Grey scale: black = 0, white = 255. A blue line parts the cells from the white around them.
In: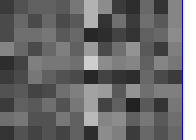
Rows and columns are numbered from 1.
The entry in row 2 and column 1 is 74
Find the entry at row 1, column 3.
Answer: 96
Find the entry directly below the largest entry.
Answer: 39
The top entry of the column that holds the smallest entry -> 45
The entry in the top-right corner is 133
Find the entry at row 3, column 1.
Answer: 74
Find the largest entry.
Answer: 206
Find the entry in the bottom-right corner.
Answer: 104
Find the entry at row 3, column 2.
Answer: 111
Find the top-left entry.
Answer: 59
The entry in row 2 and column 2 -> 104
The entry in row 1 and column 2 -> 82
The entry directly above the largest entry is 155
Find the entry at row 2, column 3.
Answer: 74

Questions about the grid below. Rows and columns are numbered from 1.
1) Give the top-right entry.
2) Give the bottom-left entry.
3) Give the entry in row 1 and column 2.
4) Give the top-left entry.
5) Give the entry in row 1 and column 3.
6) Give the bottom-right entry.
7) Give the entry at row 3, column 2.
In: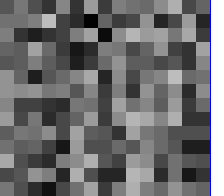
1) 100
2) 119
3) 119
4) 86
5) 79
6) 100
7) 51

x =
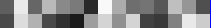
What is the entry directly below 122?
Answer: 27
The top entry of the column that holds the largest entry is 249
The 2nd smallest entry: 41
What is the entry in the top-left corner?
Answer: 94
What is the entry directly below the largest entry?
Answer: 212
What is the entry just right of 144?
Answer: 212
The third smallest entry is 49
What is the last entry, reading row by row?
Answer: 204
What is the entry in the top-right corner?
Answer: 79

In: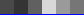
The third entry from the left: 96
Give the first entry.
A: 73
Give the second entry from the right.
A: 154

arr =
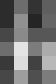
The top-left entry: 44
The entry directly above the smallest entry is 51
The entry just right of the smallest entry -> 101
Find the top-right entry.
95
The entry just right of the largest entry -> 124
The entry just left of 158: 71

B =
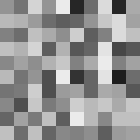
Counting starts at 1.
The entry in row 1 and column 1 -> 148
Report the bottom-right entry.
162
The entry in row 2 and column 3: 155
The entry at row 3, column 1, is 129
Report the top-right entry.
170
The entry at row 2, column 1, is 185
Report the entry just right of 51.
101
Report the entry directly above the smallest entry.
129
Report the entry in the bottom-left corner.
192
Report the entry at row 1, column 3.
212
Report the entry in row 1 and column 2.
116
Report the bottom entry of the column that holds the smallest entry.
155
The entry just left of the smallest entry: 227
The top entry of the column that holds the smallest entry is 38
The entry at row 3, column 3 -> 192
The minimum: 30

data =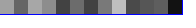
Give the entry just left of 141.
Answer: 167
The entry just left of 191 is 121

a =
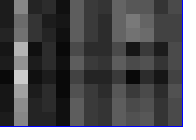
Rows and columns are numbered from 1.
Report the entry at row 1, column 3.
36
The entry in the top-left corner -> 28
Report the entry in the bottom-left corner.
28
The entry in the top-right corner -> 74
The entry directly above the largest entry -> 147
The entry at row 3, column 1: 36
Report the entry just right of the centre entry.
52
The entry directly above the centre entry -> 44
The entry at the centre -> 58
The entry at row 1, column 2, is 135
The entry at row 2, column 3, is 52
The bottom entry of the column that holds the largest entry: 135
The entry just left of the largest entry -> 9
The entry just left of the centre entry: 93
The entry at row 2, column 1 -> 28
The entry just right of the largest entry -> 16

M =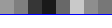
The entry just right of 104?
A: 201
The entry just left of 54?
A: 127
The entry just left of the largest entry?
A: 104
